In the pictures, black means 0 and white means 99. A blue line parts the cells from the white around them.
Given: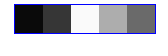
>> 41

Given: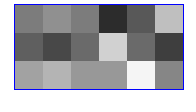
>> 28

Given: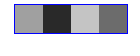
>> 62

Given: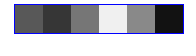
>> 34

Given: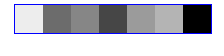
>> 42

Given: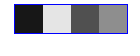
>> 55
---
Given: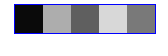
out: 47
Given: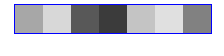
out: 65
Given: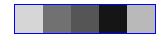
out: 44
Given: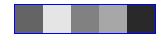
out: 50
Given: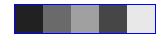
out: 41
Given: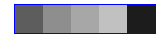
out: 55
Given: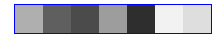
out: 61
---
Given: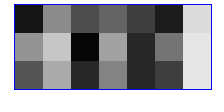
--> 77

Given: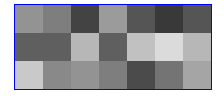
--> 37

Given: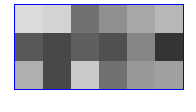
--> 28

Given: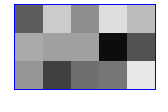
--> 62

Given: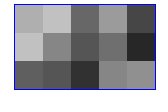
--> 52

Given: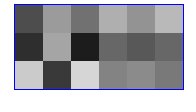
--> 64

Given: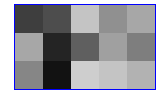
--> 14

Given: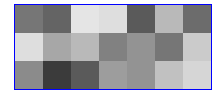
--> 65

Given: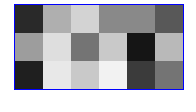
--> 86

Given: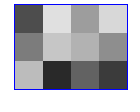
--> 77
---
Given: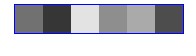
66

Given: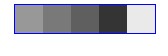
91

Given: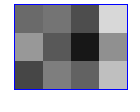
59

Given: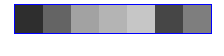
77

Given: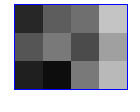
33

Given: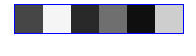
6

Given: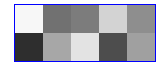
55

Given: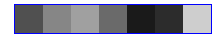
10

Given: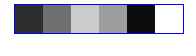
5
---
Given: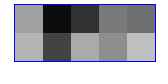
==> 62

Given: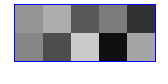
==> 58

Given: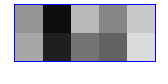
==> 58

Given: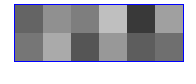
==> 39

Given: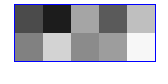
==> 29

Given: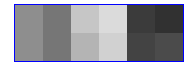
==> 55

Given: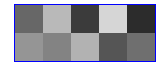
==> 40

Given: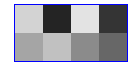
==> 82
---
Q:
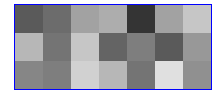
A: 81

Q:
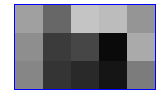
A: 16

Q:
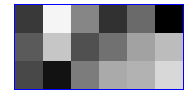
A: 48

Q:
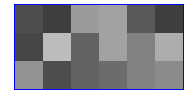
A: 38

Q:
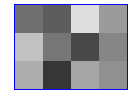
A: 64

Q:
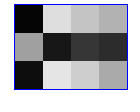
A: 80

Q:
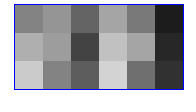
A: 36

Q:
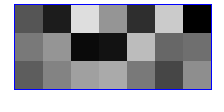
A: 62

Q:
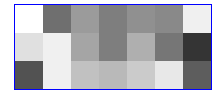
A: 75
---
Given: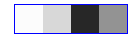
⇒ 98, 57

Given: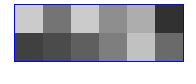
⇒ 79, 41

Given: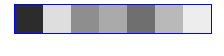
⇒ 17, 92

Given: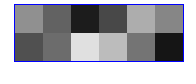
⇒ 56, 8

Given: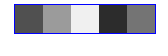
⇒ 31, 45

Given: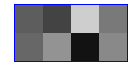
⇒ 36, 53

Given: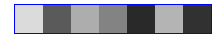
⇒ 85, 19

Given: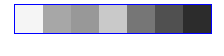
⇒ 95, 17

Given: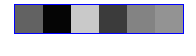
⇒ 38, 57

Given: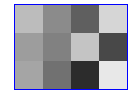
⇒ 73, 90
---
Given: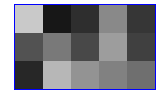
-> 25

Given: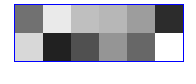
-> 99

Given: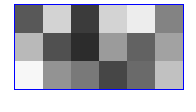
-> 63

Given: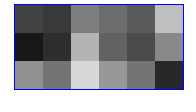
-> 53

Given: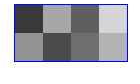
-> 69

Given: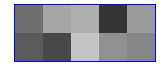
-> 52

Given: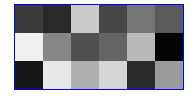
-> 2

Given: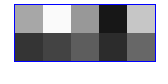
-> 40

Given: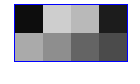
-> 29

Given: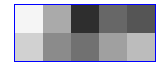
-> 73
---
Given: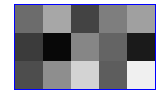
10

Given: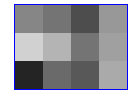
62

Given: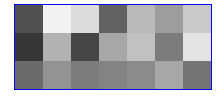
88

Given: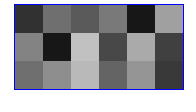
25

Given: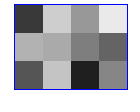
39

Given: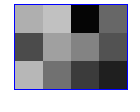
32

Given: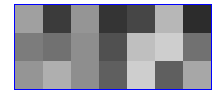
44

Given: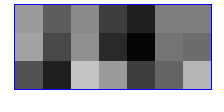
42
